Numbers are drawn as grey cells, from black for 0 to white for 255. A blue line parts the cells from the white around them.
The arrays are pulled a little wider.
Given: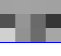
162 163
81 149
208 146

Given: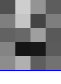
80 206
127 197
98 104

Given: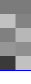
123 123
193 131
128 183

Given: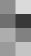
142 218
111 56
173 129

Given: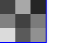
67 168
129 65
219 90

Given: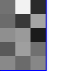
114 242
107 57
143 154

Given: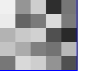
240 149
235 100
179 201

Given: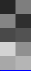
38 126
133 47
73 82
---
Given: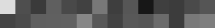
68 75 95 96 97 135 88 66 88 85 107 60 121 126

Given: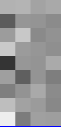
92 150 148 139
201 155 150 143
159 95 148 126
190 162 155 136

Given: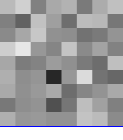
128 98 193 159 110 188 184 119
206 231 151 133 196 138 163 130
175 142 149 39 151 219 115 103
120 142 147 80 118 190 161 128

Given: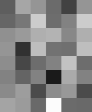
102 119 204 109 130 204
149 49 190 114 112 190
130 100 130 26 170 130
164 155 105 252 107 105

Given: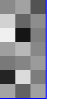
210 102 141
159 184 136
36 219 125

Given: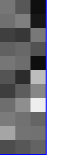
112 127 23
97 104 82
84 44 189
110 142 238
165 115 113

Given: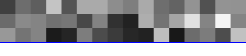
107 138 132 113 118 72 131 49 34 174 115 165 225 132 244 132

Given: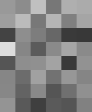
158 187 120 181 128 165
221 134 91 138 166 138
134 108 161 114 151 133
148 89 63 90 85 129
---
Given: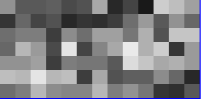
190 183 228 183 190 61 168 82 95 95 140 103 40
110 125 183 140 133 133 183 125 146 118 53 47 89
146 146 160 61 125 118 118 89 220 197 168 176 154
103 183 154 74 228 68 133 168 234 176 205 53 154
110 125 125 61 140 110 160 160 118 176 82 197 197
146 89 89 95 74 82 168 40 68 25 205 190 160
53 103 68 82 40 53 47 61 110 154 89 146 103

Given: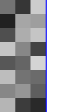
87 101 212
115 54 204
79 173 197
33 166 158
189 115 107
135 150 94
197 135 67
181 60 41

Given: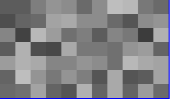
133 66 184 156 112 126 92 133 120 60 177
156 177 169 133 133 148 140 112 184 169 163
106 112 163 100 85 177 100 169 100 156 106
100 190 148 120 148 126 85 169 85 92 163
92 92 126 148 140 106 140 190 184 120 106
78 100 106 163 169 140 140 106 85 140 148
92 177 78 72 169 120 120 112 148 156 100

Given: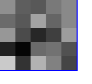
202 51 178 129 69
107 88 163 101 137
33 5 107 114 81
143 94 88 121 137
151 75 39 63 157

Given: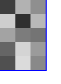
206 47 184
101 212 155
62 178 143
80 219 137
163 124 116

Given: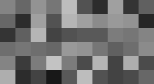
52 96 181 67 82 89 89 124 118 132
103 44 160 82 181 160 139 153 147 38
132 103 147 118 189 82 44 160 52 96
132 59 124 195 124 75 181 67 174 75
110 118 110 103 153 147 118 96 110 139
174 44 67 24 89 189 82 67 75 103

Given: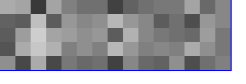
92 157 206 164 157 143 151 92 177 135 120 112 105 157 120
84 171 199 177 128 143 128 183 151 128 135 128 171 143 120
98 92 191 92 151 135 143 183 151 135 92 112 78 151 135
143 72 171 72 120 105 112 65 135 105 98 143 78 112 128
171 164 57 164 128 112 112 65 98 112 120 120 164 105 135

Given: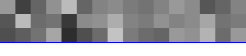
79 94 115 166 45 79 108 195 123 108 101 153 145 179 108 153
86 187 108 115 57 139 145 173 131 123 145 131 139 166 115 123
153 64 101 145 187 101 131 139 123 115 131 153 139 86 101 131
